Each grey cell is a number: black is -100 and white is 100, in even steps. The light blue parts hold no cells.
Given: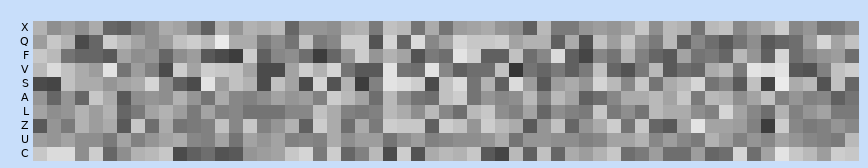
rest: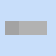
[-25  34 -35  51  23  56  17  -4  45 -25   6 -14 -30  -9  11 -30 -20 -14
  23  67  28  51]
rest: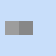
[-4 40 23  1 17  6 28 17  6  1 -4 45]
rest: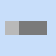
[17 23 17 28 56 11 45 40 -9 45 51  6 23 34 61  6 17 -9 -4 11]
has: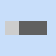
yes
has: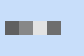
no
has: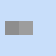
yes

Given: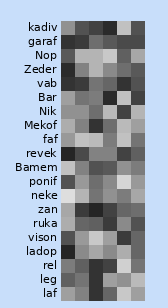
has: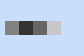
yes
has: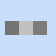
no
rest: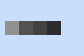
[ 51 -36]
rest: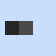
[  2   2 -48 -25]
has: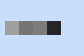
no
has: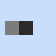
yes

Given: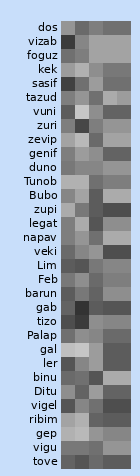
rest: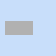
[-12  -1  -1]
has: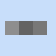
no

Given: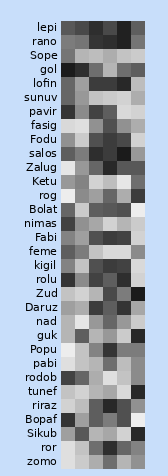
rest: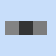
[-3]
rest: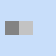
[-37 -53 -48  70]
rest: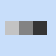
[-3 -3]

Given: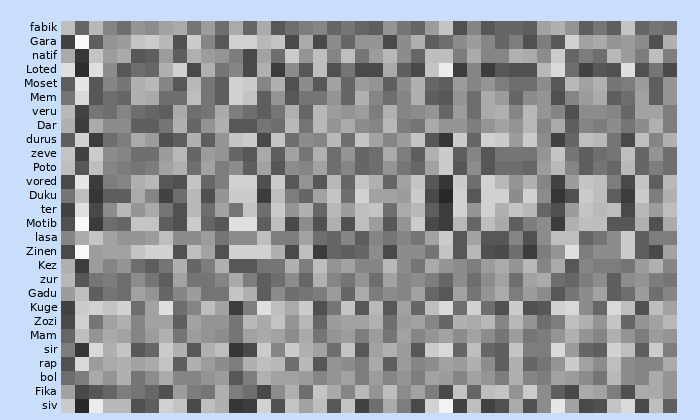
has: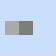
yes
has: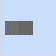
yes
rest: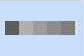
[ 38  49  44 -14  44 -32  16  10  -2  33 -26  22   4  10  27  22  38  10
 -26  38 -20  -8  16  59  27  10  49  10   4   4  33]

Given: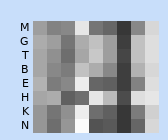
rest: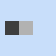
[69]
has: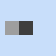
yes
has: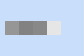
no
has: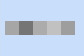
no

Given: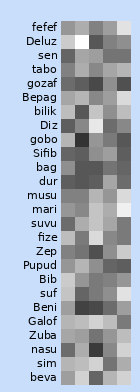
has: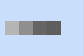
yes
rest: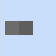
[-43  12 -37]
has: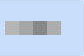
no
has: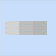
no
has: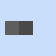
yes
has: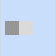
yes
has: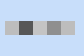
yes

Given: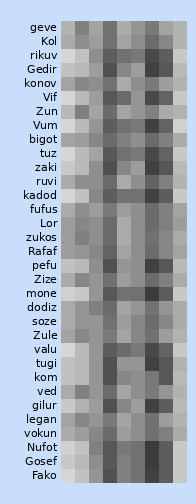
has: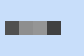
no
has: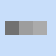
no
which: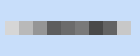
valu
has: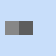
yes
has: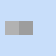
yes
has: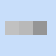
yes
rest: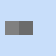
[ 29  17 -11  17  34]

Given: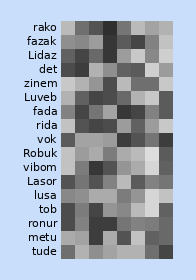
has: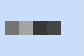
yes
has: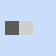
yes

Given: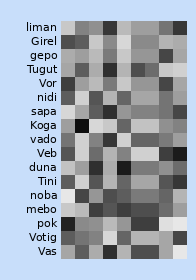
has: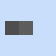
yes
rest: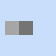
[24]

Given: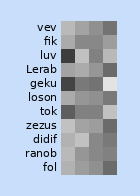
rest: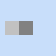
[45]
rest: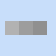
[-16]

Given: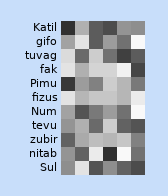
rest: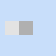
[ 66  66  89 -45]
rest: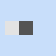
[ 11 -23 -40]
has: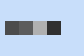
no
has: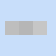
yes
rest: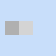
[ 66  89 -45]
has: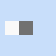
yes
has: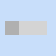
yes

